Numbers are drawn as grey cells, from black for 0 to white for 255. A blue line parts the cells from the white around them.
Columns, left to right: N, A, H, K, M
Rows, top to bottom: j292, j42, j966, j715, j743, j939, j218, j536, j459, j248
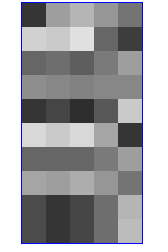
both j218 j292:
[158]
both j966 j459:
[110]
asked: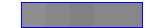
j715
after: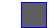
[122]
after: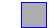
[150]
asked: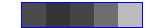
j248

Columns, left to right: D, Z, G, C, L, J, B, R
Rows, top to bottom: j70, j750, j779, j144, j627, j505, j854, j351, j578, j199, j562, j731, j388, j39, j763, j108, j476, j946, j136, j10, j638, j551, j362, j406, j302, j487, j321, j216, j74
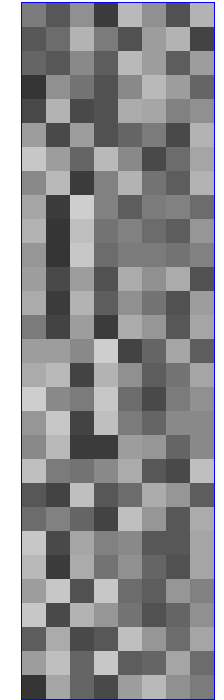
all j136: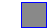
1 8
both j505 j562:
[123]

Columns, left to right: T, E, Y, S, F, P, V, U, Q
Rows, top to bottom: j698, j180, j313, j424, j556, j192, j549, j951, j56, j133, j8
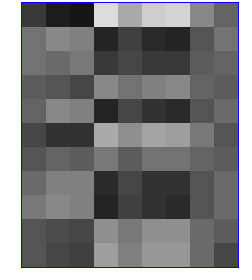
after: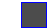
[70]
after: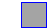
[158]
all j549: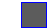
3 5 9
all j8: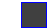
3
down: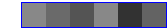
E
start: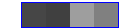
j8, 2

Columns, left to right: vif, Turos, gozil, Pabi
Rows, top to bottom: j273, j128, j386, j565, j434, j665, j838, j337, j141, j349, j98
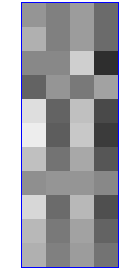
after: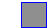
[149]
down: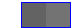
Pabi
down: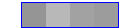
gozil

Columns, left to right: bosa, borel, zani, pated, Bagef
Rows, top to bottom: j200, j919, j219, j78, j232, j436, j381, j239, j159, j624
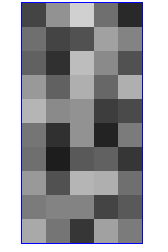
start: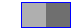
j239, 4
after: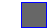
[175]
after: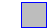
[138]

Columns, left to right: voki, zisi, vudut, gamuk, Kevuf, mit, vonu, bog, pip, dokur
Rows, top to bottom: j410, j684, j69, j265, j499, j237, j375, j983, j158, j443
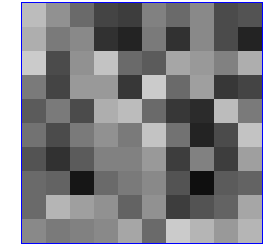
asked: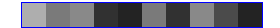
j684
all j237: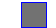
1 7

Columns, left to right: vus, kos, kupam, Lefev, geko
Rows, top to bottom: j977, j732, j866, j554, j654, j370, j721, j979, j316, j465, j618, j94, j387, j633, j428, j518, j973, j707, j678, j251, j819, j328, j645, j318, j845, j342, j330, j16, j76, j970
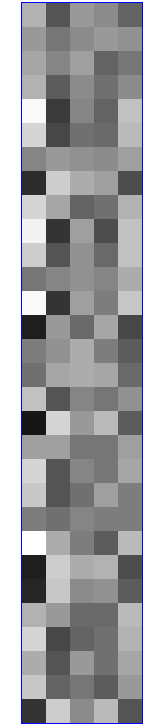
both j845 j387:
[199]
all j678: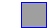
1 2 5

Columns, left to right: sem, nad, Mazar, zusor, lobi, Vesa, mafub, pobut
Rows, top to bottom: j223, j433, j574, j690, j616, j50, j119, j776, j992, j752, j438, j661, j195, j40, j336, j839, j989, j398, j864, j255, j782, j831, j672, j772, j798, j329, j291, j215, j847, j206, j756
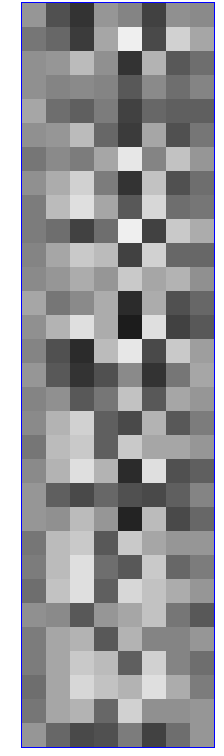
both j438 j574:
[187]
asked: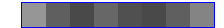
j782
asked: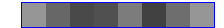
j756
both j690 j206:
[144]
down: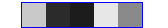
lobi
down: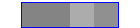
mafub
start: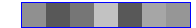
j989, 2

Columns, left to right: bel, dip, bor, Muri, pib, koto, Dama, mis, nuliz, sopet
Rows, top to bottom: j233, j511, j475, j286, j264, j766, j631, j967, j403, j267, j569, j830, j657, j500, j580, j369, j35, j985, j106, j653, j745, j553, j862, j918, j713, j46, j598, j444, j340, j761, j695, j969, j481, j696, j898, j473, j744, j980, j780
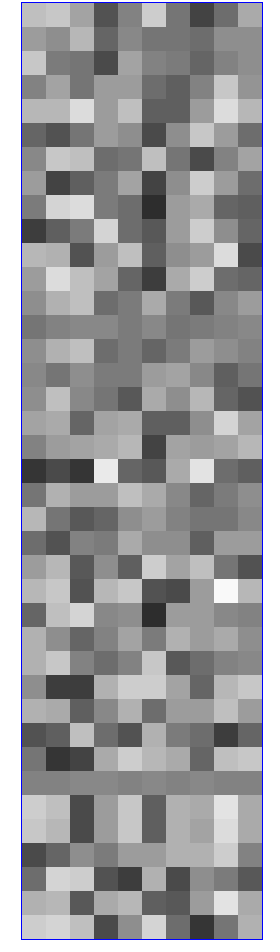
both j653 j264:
[95]
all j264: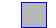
1 2 10
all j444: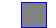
3 5 9
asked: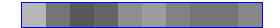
j553

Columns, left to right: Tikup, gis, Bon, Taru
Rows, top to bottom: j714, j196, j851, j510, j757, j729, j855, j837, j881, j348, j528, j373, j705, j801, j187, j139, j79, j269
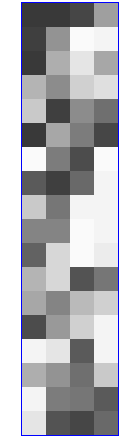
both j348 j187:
[244]
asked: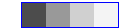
j801
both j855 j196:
[250]
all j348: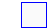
3
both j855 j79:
[124]
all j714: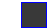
1 2
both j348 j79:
[244]

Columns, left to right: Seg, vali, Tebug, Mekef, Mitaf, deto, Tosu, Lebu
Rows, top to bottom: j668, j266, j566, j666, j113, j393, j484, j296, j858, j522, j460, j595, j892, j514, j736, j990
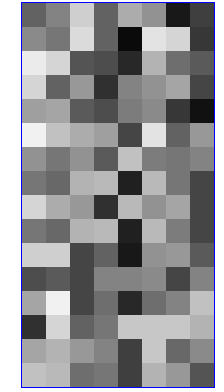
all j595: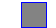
4 5 8
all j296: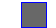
2
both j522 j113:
[124]
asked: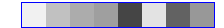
j393
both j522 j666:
[69]
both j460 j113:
[90]
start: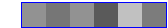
j484, 1

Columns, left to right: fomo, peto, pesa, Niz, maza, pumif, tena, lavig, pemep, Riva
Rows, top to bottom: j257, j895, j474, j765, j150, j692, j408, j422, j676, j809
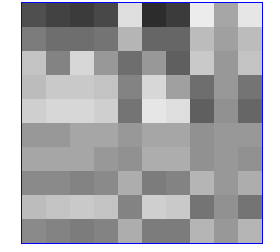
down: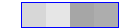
pumif
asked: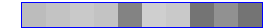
j676
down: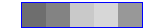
peto
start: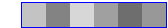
j765, 4
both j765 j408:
[152]

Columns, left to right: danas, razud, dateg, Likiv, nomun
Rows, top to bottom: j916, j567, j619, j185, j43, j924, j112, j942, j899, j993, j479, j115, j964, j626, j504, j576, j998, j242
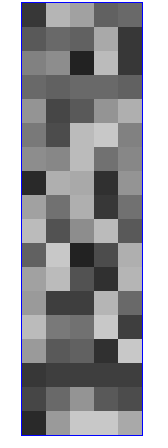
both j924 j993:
[187]
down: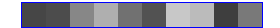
razud
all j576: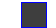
2 3 4 5
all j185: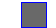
1 3 4
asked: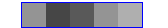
j43

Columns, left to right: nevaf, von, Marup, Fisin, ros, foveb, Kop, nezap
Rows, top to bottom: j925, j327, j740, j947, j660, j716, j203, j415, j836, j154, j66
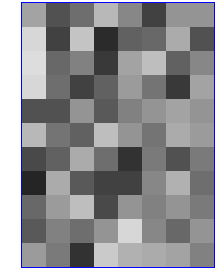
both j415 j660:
[89]
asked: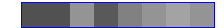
j660
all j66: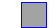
7
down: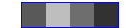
Marup
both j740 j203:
[97]

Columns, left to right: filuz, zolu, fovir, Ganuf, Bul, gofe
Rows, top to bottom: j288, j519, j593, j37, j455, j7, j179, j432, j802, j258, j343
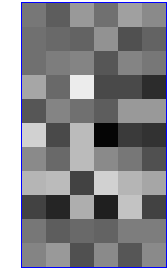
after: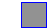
[80]
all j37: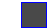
4 5
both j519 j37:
[105]
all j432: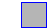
1 5

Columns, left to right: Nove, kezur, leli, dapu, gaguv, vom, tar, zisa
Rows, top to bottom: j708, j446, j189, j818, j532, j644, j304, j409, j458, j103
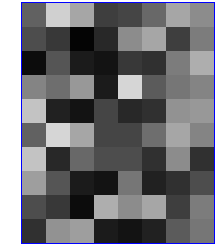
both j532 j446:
[40]
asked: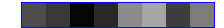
j446
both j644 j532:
[69]
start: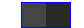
j532, 4
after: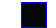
[40]
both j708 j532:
[69]

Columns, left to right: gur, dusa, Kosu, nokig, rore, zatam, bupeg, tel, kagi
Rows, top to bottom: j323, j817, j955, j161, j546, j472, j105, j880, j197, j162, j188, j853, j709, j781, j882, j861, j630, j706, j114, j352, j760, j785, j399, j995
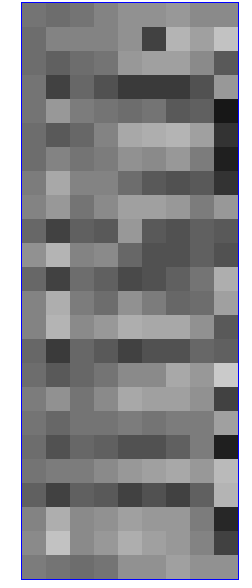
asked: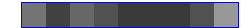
j161
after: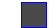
[81]
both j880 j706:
[124]
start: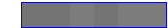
j706, 3
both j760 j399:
[65]

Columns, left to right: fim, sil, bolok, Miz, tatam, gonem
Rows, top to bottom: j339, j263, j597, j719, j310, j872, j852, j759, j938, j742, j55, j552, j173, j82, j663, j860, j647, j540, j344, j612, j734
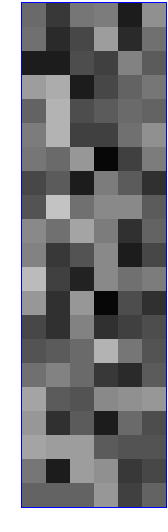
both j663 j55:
[83]
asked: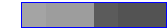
j344
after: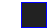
[137]
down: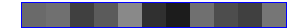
tatam

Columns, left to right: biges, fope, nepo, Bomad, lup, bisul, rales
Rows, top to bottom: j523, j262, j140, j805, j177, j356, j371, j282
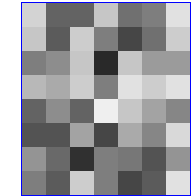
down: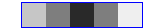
Bomad
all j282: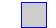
3
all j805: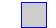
3 6
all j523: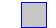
4
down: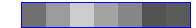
bisul
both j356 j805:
[170]

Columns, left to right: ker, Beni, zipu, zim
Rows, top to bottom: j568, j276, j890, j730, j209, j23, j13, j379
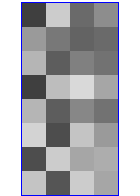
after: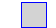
[77]
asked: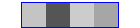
j379

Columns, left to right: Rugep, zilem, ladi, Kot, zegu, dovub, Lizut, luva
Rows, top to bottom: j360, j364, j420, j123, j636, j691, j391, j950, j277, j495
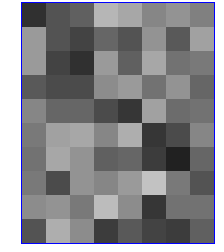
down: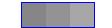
dovub
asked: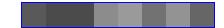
j123
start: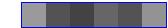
j364, 1
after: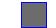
[114]
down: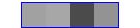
zilem
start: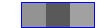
j364, 6

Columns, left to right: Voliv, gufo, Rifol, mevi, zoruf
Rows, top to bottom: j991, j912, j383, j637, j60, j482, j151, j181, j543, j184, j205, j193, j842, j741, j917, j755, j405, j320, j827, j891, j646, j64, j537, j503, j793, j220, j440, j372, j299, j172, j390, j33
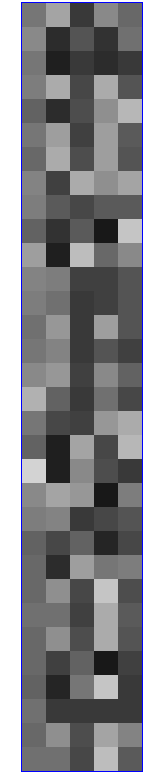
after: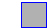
[98]
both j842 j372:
[64]
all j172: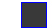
2 3 4 5
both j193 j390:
[131]
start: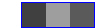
j482, 3
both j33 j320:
[71]

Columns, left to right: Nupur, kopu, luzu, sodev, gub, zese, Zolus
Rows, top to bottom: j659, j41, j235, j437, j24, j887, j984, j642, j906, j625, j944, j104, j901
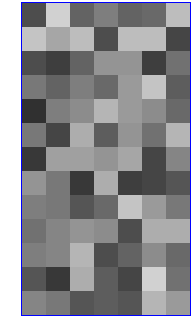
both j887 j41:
[69]
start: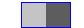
j437, 6
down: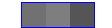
Nupur
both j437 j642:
[120]
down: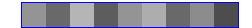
sodev

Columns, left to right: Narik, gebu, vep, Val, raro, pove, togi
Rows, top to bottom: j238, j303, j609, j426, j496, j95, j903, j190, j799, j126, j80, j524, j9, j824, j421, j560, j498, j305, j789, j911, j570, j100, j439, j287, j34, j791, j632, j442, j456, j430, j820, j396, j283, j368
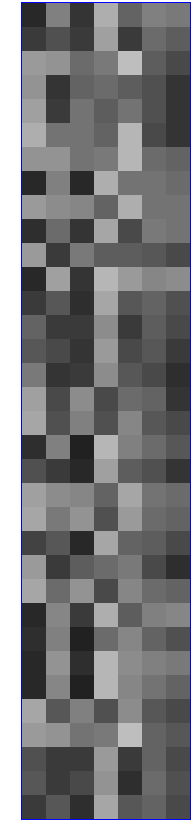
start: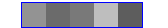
j609, 2
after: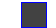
[87]
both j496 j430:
[80]
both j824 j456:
[99]

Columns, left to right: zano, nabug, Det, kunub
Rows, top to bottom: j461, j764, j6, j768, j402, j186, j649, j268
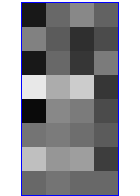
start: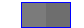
j186, 2
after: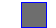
[91]
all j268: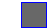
1 3 4
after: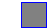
[91]
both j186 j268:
[116]

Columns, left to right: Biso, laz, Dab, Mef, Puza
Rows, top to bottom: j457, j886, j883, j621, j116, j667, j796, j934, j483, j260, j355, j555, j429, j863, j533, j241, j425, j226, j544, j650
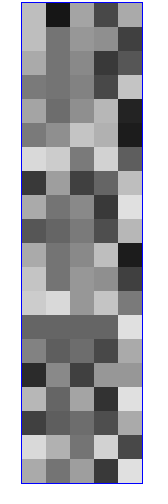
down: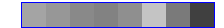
Dab
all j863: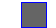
1 2 3 4
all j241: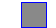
2

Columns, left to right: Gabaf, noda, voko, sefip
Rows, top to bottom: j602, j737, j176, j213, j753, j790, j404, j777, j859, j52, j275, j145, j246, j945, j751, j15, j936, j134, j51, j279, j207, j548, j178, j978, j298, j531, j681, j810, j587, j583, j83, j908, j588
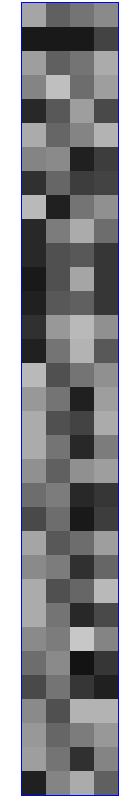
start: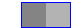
j790, 3
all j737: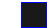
1 2 3
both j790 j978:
[102]
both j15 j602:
[116]

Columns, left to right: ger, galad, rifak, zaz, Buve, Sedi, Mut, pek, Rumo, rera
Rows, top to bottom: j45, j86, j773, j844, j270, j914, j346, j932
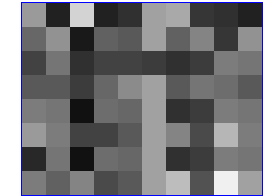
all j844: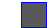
1 2 7 10
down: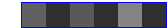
Mut
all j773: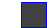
1 4 5

